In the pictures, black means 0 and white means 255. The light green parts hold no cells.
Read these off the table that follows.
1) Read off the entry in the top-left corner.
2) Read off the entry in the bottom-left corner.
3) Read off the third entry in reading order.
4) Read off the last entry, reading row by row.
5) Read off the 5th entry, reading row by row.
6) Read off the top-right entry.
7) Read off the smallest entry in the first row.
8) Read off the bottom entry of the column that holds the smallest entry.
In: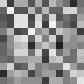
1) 211
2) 112
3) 170
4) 226
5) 85
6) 112
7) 44
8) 170

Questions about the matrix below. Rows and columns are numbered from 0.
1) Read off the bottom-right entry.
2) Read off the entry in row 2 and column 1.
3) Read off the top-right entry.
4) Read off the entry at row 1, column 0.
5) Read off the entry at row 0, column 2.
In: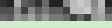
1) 120
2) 93
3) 35
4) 79
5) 175

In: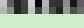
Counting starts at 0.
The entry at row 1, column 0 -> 180
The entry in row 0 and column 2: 35
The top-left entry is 194
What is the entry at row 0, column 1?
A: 93
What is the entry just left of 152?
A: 35
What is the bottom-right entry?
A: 107
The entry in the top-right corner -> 93
